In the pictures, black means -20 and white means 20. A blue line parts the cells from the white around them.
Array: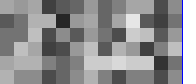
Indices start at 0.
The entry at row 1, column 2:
8
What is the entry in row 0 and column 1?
4
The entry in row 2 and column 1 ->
-2
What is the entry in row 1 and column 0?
-6
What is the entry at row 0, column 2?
6
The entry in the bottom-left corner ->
8
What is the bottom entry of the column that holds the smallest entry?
-4
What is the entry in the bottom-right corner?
2
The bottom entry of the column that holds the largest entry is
0
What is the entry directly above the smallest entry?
-6
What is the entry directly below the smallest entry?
2
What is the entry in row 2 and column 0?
-2
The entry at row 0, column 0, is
6
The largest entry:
16
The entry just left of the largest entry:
6
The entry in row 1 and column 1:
-2
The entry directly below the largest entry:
12

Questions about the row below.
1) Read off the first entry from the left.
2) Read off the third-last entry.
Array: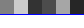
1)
0
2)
-8

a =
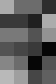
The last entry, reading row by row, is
-5
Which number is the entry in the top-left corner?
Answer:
7
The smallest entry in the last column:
-19
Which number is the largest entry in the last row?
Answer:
9
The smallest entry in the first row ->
-13
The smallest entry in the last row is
-9

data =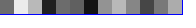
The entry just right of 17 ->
9
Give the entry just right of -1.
7
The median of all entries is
-1
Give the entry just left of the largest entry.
-3

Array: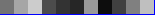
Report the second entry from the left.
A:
6
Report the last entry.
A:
10
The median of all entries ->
-2
